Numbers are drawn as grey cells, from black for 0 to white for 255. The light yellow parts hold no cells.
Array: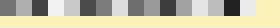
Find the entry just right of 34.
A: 235
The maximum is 242
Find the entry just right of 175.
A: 67

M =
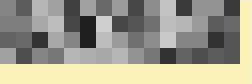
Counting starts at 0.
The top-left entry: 133
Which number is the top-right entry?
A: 58
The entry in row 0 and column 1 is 92
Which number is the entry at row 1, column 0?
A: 126
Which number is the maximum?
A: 207
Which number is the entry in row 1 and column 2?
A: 168
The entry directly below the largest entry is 189
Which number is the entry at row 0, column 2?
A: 182
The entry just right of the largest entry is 71
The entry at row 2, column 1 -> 105
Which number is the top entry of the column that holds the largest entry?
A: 105
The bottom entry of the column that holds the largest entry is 168
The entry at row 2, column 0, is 99
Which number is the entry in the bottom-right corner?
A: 85

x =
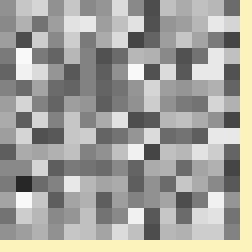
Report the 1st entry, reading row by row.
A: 144
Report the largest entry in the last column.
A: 233
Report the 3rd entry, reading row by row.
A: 212
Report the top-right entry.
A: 107
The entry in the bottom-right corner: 130
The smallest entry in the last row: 76
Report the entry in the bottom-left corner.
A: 144
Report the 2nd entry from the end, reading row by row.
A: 204
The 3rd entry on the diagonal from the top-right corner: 165
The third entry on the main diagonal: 204
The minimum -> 38
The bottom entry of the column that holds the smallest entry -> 157
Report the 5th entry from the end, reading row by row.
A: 183
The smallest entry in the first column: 94
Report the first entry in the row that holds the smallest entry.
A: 122
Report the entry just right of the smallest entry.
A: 107
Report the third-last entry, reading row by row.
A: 204
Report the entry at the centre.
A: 226
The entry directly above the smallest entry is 137
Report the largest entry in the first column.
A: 171
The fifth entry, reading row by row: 198
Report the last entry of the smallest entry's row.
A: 88
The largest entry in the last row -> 219

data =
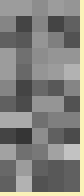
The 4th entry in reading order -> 156
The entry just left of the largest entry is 162
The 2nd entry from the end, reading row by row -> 88
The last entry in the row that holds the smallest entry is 75
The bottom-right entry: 96
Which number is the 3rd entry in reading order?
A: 141
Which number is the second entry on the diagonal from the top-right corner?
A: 68
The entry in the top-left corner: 156
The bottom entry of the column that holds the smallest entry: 178
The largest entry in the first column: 170
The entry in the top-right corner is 149
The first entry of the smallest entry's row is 68
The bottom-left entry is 96
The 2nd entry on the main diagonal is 68
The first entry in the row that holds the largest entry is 162
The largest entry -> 194
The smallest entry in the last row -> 82

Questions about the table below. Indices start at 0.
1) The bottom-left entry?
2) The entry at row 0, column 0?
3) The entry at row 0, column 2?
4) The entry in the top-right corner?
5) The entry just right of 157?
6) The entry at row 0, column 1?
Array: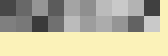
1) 127
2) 71
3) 149
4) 64
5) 172
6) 104

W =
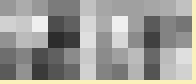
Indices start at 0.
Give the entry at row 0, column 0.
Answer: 152
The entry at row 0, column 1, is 172
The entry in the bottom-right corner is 209
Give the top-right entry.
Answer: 193
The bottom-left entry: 90
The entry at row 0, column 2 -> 152
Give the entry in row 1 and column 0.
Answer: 209
